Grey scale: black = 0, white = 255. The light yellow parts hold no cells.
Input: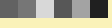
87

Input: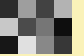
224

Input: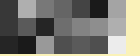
90

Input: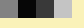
6

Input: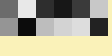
211

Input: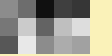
140

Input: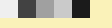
160

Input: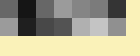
176

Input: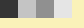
196

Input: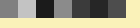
59
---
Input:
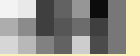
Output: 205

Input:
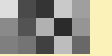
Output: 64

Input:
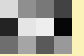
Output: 165

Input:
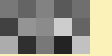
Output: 120

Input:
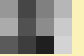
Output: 61

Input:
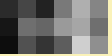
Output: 93

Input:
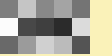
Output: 208

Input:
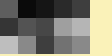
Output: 62

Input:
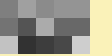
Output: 61
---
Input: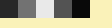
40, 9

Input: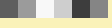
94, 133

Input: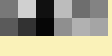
120, 165

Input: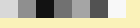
216, 248

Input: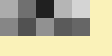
172, 102

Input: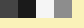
68, 141

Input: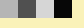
181, 7

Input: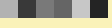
178, 36

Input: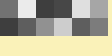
114, 124

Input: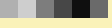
176, 106
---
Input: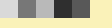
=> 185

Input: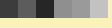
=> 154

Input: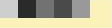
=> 153

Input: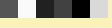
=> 217

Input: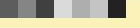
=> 196

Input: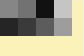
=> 157

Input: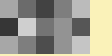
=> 197

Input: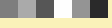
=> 170

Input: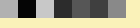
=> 177

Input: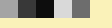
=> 164
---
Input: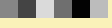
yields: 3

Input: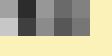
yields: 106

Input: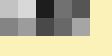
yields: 113

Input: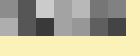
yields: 118

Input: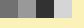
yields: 50

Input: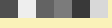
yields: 57

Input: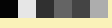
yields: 68

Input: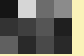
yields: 108

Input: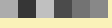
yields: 115
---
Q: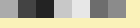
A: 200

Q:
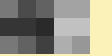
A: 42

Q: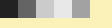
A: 203

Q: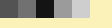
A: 20

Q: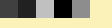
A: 192

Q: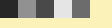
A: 73

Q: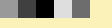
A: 0

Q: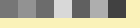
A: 216

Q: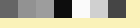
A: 13
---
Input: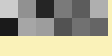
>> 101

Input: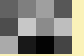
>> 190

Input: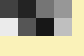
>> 191

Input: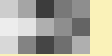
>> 100

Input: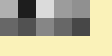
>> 71

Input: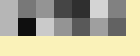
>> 98

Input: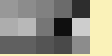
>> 205

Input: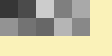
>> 136
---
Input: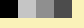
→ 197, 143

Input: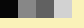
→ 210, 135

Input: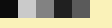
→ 202, 130

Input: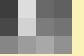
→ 221, 210

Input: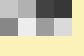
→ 237, 218

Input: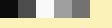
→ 249, 159

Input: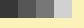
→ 209, 119

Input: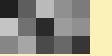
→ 196, 186

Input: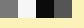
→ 246, 120
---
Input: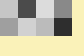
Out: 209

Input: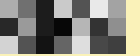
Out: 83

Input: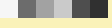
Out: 108

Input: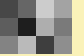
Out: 186

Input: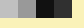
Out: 153

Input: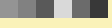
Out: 129

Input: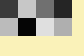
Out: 5

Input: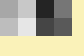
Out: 230
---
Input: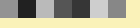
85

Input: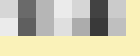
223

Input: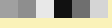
232

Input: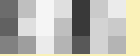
180

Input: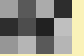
150

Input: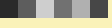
206
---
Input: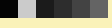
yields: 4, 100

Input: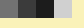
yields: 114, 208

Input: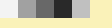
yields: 243, 192

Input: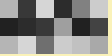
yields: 181, 169

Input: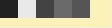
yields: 34, 85

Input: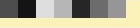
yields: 77, 150
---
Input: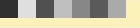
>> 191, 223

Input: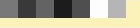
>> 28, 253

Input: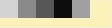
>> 87, 211

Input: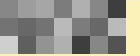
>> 186, 207

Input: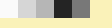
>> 182, 250

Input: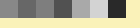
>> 81, 211

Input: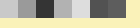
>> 178, 221
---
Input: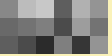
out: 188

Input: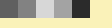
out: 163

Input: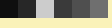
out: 111

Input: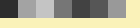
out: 163

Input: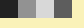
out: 146

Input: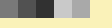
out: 169
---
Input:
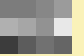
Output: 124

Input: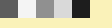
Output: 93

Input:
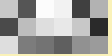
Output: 200

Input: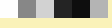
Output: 254

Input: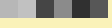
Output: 183

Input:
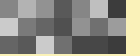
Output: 134

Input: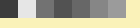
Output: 60

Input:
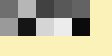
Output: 111
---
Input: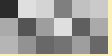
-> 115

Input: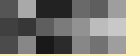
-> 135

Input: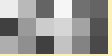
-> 195

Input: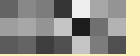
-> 197

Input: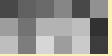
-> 157

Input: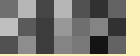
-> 121

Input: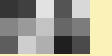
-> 175

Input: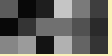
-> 177
